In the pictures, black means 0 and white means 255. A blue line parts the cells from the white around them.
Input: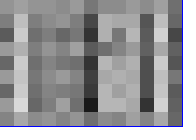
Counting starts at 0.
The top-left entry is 148
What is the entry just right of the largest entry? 103
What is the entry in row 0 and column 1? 160
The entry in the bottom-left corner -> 132
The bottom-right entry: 103
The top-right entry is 111
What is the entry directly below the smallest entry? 111
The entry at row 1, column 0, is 126
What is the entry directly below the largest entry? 168
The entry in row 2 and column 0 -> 91
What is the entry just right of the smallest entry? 182
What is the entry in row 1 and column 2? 126
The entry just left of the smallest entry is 111
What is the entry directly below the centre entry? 64
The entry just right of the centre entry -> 182
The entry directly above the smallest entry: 58
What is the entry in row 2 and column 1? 203
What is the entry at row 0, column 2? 148

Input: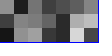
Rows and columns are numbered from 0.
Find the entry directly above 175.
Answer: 94
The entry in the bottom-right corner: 70
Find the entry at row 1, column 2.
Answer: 124
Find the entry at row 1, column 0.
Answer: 63
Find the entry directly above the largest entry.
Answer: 175
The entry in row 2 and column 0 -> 21

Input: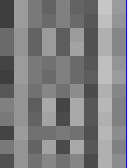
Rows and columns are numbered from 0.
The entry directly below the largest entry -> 191
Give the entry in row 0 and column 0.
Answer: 62
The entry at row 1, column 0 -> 62
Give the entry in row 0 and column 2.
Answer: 121
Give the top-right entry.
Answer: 155
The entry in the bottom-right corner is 141
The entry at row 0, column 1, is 155
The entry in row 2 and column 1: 148
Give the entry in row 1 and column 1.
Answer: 155
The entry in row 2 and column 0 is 106
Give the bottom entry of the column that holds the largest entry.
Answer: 176
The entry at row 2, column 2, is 99
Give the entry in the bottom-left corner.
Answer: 81

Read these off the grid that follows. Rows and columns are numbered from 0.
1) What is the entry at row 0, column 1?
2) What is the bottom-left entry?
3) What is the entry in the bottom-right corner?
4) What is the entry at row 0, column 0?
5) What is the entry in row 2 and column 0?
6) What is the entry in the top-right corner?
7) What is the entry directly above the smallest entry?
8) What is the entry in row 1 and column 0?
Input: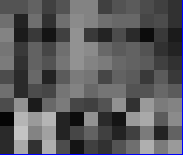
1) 83
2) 42
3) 154
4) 83
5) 131
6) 49
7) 76
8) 111

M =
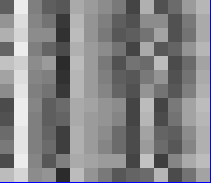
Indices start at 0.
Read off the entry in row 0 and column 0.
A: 94
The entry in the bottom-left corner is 188
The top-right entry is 182
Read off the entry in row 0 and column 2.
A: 127
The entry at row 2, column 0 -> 176
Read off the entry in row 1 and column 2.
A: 133
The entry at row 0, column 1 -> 236
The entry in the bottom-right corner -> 163
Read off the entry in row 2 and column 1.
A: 213
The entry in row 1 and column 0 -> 148
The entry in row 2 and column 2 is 140
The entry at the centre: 133

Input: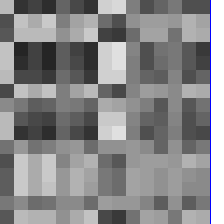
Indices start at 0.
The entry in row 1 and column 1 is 194
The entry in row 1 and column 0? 79
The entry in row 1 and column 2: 171
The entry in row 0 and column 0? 186
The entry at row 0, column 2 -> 65
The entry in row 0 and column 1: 51
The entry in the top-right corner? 79
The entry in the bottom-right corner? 171
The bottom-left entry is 87
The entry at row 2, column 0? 87

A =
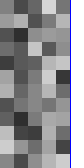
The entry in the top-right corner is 117
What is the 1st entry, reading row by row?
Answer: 129
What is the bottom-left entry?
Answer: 135
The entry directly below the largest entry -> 123
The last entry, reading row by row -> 205
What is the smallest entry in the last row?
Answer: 74
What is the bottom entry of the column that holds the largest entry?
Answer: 182
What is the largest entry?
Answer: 213

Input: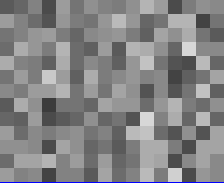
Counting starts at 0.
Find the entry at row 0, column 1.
102
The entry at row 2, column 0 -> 116
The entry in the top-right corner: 137
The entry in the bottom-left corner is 156
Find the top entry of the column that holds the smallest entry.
75
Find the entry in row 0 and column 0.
90
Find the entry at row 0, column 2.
130
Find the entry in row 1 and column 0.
156
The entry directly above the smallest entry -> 156
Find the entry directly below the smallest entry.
75
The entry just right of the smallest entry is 116
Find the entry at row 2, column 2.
150
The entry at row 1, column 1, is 130

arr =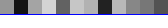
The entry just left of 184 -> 34
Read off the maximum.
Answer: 212
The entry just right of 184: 135

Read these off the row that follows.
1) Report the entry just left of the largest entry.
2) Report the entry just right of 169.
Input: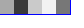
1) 202
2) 57

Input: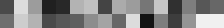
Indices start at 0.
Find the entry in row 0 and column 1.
220
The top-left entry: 74
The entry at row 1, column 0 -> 110
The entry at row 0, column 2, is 156
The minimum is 19
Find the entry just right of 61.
148
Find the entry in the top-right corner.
103
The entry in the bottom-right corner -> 240
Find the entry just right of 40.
179
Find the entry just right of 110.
205

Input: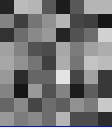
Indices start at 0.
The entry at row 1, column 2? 117
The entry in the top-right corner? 181
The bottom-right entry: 44
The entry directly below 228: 131
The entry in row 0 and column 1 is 187
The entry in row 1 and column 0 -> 131
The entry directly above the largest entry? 173
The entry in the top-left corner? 36
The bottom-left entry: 153
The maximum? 228
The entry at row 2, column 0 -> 50
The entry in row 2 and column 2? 137
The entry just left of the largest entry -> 102
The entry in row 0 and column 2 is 181
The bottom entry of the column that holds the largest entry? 181
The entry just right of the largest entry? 69
